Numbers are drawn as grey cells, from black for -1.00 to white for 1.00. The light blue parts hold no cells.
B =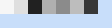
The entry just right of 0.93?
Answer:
0.75
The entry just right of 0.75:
-0.74

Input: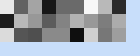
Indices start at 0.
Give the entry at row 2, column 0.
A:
0.72
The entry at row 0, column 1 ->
-0.23
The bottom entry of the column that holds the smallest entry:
-0.88
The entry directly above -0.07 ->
-0.02
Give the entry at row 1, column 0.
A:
-0.77
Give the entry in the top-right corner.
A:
-0.67
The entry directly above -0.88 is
0.40
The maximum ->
0.94

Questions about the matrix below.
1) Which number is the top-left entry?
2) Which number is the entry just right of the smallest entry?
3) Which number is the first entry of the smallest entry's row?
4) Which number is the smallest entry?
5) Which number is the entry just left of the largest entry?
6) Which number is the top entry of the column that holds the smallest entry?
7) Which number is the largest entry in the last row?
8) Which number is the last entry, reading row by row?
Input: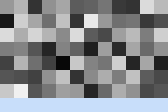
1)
0.19
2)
0.57
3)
-0.49
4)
-0.94
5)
0.57
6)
0.30
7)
0.88
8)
-0.33

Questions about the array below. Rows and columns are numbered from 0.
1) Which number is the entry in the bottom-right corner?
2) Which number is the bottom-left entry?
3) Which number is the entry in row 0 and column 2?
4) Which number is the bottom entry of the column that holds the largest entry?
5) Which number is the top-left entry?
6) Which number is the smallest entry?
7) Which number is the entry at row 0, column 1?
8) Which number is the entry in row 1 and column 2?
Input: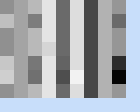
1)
0.18
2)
0.13
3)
0.45
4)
0.73
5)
0.13
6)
-0.97
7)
0.29
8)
-0.02
